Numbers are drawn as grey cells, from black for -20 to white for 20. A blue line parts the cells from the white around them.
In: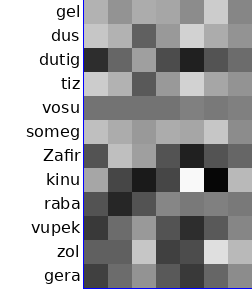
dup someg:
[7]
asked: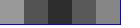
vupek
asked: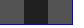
Zafir
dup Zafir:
[-7]
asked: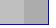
someg

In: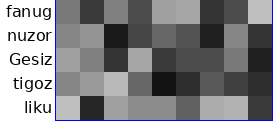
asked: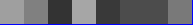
Gesiz
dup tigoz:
[-13]

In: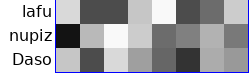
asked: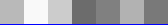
nupiz
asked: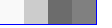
nupiz
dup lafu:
[-8]
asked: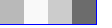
nupiz
